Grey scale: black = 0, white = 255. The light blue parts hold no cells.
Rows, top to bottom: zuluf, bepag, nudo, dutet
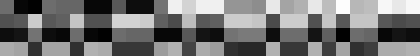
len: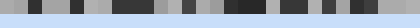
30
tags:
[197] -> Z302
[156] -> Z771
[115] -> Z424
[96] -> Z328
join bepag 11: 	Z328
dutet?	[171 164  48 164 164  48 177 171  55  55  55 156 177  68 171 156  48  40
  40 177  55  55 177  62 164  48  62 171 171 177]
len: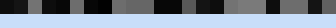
24
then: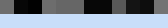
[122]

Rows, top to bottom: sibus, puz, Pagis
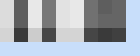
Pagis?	[212  58 204  70 212 212  70  58  64]
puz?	[220  94 232 119 226 232 113 101 101]
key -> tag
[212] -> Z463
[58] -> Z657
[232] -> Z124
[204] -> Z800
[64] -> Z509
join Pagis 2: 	Z800

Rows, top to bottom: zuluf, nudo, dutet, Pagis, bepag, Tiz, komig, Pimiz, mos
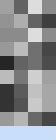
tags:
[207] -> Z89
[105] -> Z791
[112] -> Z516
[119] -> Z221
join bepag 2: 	Z516
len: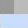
2
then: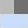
[70]
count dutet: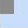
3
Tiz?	[187 119 207 161]

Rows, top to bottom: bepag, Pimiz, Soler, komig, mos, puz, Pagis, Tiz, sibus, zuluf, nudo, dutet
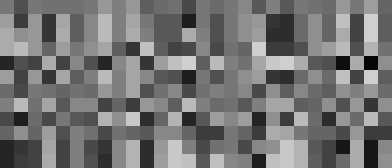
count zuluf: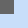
7
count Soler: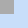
5
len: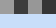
4
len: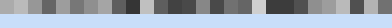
28
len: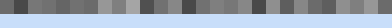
28
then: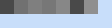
[94]
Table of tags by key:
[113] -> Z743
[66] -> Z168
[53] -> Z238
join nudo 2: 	Z168

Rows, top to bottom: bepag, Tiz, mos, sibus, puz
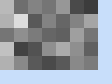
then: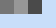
[60]
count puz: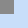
2

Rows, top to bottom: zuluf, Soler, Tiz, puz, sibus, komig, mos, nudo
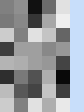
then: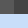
[196]
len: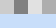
4
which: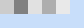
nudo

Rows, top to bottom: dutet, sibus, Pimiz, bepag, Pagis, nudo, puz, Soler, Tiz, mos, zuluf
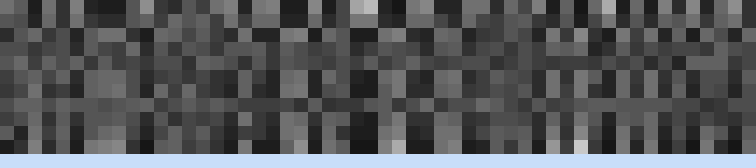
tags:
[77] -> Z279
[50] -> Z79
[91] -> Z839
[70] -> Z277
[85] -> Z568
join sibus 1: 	Z279
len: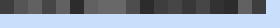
19
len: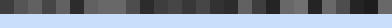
28
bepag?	[ 77  77  56  70  77  44  91  70  62 104  44  85  56  85  77  56  85  85
  91  56  91  77  62  70  85  44  62  85  77  70  44  85  91  50  70  77
  56  77  62  97  91 104  36  50  91  56  77  62  70  70  56  97  77  70]
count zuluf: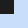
11
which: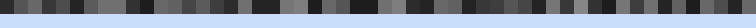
Pimiz
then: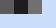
[50]

